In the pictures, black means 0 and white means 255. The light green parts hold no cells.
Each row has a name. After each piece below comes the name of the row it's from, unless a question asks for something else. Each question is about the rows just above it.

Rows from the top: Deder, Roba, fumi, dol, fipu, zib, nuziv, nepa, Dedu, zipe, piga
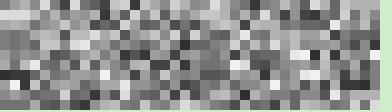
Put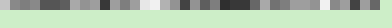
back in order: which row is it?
nepa
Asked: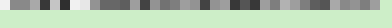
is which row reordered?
zib
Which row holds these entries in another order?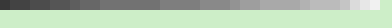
nuziv
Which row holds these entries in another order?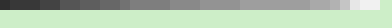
nepa
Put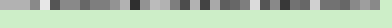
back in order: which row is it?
zipe
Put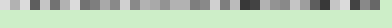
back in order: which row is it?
Roba
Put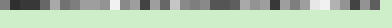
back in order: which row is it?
nepa

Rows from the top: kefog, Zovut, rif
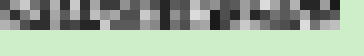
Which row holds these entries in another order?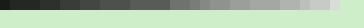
Zovut
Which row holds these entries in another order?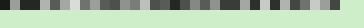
kefog
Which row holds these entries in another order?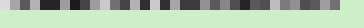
kefog

